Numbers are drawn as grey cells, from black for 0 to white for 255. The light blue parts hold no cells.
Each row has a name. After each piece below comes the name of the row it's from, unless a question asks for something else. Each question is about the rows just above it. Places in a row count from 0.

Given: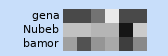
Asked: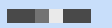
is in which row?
gena
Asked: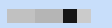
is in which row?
Nubeb
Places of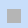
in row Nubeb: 2 3
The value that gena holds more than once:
[73]
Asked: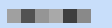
bamor

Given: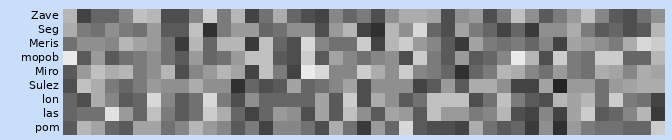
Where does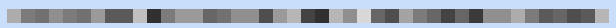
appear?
Seg
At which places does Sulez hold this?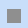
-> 7 8 10 11 22 23 24 31
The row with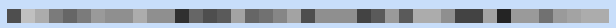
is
Sulez
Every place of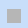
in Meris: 4 9 11 12 23

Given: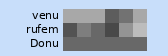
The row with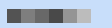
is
rufem
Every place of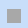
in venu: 0 1 2 5
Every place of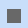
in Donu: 0 1 2 3 4 5
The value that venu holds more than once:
[168]
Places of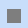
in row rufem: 1
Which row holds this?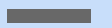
Donu

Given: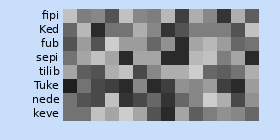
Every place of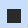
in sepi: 4 7 8 13
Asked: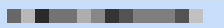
Ked

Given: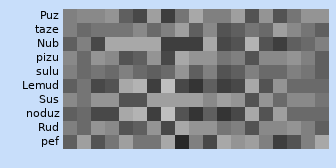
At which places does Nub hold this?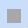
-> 3 4 5 6 10
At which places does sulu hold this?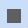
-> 6 9 12 18
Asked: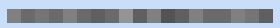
sulu
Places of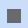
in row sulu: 1 3 5 7 14 15
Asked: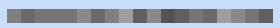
taze
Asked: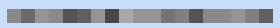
pizu

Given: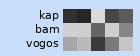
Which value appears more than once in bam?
[207]
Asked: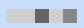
bam

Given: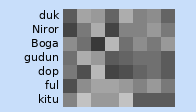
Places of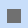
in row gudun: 0 5 6
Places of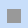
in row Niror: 6
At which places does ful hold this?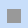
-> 4 6
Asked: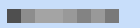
ful
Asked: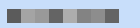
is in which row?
duk
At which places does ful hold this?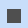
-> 0
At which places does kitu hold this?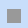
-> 2 3

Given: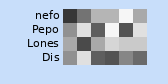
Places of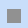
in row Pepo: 0
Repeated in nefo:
[181]

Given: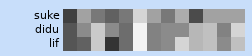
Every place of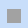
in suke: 1 6 10 11 12
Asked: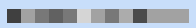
suke
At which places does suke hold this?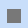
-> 2 4 7
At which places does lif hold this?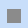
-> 7 11

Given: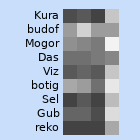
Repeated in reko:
[67]
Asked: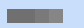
Das
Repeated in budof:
[156]
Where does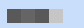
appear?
Viz

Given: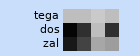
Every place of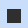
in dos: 1 3
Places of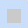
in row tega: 2
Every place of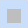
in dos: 2

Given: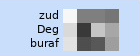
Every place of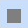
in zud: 1 2
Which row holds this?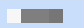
zud
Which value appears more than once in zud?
[127]

